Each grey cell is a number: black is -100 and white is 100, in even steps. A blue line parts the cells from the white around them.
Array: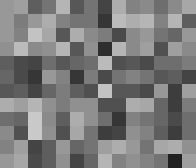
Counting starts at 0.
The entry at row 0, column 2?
-26
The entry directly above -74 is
36
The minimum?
-74
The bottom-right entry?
25
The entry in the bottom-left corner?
19
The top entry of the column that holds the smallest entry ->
8
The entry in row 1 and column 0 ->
19
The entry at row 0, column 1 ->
25
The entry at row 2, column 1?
2
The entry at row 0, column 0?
19
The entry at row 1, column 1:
-3
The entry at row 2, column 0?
19
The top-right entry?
31
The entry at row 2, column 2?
53
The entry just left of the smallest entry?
-9

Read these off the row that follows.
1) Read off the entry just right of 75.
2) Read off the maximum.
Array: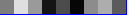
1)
21
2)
75

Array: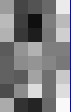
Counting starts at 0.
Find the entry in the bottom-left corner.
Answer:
34
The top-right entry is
84
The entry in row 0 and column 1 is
-46
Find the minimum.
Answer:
-88
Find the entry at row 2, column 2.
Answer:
-77
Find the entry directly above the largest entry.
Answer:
73
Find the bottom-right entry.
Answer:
95
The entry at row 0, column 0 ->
22
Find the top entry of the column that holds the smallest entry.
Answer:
-35
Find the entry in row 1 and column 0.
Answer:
46

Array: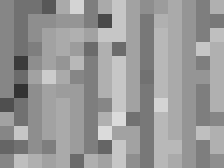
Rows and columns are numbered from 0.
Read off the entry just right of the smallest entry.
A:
11
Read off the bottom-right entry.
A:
11
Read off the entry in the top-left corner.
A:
5
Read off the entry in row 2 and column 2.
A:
11
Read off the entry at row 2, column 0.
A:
5
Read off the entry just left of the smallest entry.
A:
5
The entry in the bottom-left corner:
5
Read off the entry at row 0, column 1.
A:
-11
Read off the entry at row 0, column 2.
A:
-11
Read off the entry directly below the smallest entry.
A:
-11
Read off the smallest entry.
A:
-60
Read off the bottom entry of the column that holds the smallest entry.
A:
50
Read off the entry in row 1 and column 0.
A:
5

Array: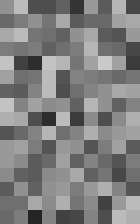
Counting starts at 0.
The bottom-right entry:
37
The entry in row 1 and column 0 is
-18
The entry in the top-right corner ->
-44
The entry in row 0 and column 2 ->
-39
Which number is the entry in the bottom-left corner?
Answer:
-18
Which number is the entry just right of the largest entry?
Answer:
26
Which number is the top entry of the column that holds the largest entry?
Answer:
-29
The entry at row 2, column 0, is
32
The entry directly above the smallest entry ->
32
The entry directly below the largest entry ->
-8
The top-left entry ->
14
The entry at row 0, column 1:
47
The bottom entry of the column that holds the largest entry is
-39
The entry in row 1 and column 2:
14
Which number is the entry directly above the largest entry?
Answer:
-13
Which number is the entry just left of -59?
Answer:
-24
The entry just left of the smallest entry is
-3
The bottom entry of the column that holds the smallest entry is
-71
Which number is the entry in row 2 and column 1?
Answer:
47
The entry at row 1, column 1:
-3
